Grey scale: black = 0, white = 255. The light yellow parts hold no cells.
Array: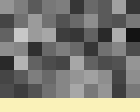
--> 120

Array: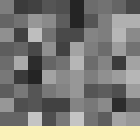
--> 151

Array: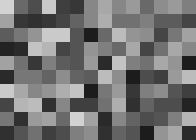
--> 42

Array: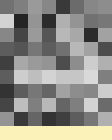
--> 176

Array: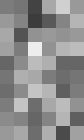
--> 161

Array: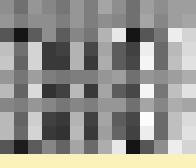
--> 212
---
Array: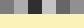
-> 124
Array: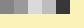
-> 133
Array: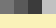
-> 117
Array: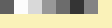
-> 95
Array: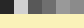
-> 39
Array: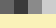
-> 101
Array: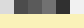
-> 219
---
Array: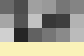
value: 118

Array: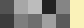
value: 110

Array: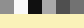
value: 169

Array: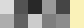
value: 204

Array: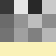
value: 160

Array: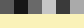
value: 198

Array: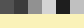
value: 212
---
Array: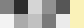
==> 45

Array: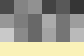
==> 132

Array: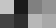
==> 26

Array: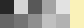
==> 213

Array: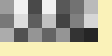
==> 241

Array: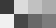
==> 219

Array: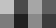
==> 74

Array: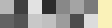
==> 63

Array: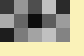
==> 150

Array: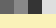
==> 136
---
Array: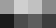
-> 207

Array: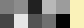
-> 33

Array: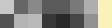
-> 90

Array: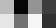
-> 5

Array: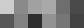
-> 169

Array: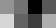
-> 114

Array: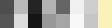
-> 100
